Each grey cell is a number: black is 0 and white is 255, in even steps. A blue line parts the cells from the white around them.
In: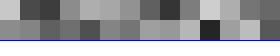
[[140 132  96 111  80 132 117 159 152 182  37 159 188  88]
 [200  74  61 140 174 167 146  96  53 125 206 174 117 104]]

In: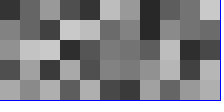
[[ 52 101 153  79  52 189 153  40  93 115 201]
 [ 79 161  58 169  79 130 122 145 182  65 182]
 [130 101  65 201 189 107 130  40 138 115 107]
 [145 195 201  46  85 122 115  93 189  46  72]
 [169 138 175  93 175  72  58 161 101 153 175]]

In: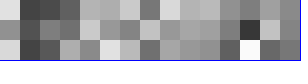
[[145  82 126 112 202 152 132 194 152 166 160 126  55 194 132]
 [217  68  88 174 138 225 186 112 166 152 145  96 250 104 119]
 [225  68  75  96 180 174 202 119 217 180 186 145 126 160 138]]

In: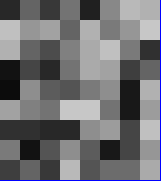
[[ 12 142  92  84 122 142  24 177]
 [ 18  69  40 115 170 162  62 100]
 [ 40 100  56 115  32 136 185 177]
 [ 48  48  40  40 142 156  69 192]
 [ 62 100  56 185  84 108 108 170]
 [122  18  84 142  92  24  69 150]
 [162 128 115 199 199 115  24 156]
 [177 100  76 128 170 192 122  48]
 [192 150 162 100 177 122 150 199]]

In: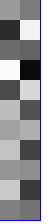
[[ 44 242]
 [ 74 216]
 [107 100]
 [128 115]
 [149 142]
 [155 122]
 [161 176]
 [188  81]
 [194  66]
 [202  58]
 [250  11]]

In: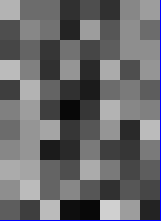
[[ 62 179 100  48  27 108 122  93]
 [ 70 100  54 114  70  93 142 142]
 [ 78 135 114  35 157  86 142 108]
 [ 93  62 187  14   8 208 157  35]
 [108 149 165  54  86 149  41 187]
 [128 157  62   8  54 179 135 128]
 [135 149  27  41 122  62  54 122]
 [142 187 100 135  86  48  86  70]
 [171 165 100  78 171 122  70  93]
 [179 108 108  48  78  48 135 157]
 [187 128  48 149  41 171  78 149]]

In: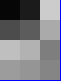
[[  6  27 204]
 [ 76  92 170]
 [156 149 133]
 [191 178 126]]

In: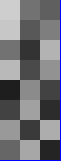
[[ 30 139  66]
 [ 66 161  44]
 [102 167  36]
 [114  51 179]
 [153  58 173]
 [185  74 146]
 [199  88 126]
 [206 114  95]]
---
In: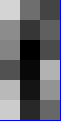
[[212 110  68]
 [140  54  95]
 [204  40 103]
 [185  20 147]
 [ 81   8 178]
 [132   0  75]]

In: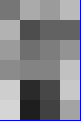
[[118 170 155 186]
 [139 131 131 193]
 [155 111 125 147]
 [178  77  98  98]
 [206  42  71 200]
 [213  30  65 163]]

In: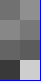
[[ 57 206]
 [113 143]
 [135 120]
 [100  92]]

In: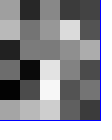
[[165 185 206  95  59]
 [ 33 123 123 143 172]
 [185 116 151 219  83]
 [  3  75 247  83 116]
 [159  39 136  59  67]
 [109  10 227 130  75]]

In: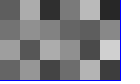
[[ 94 172  47 122 186  39]
 [101 150  68 109 180  61]
 [115 144 130 101  94 136]
 [158  86 172 144  74 208]]

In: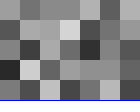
[[ 41 206 100 158 144 144 100]
 [ 86 170 164 212  78 115 152]
 [158 115 138 138 178  94 178]
 [123  78 192  71 115 184  71]
 [131  63 170 108  49 131  86]]

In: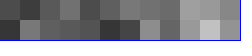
[[ 54 120  95  89  83  54  69 141 101 153 193 147]
 [ 76  61  89 113  76  95 120 113 107 159 153 135]]

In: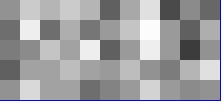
[[110 238 110 174 118 154 196 252 154  96 174]
 [146 217 162 162 110 131 154 211 154 139 146]
 [146 203 181 203 181  96 168 224  74 139 103]
 [ 96 162 162 189 162 154 189 146 124 181 224]
 [124 139 196 162 238  96 154 238 154  60 146]]

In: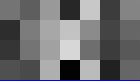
[[ 45 124 167 194 139  68 102]
 [ 53 116 161 215 110  60  88]
 [116  94 153  39 200  60 132]
 [ 80  74 175   3 187  33 102]]
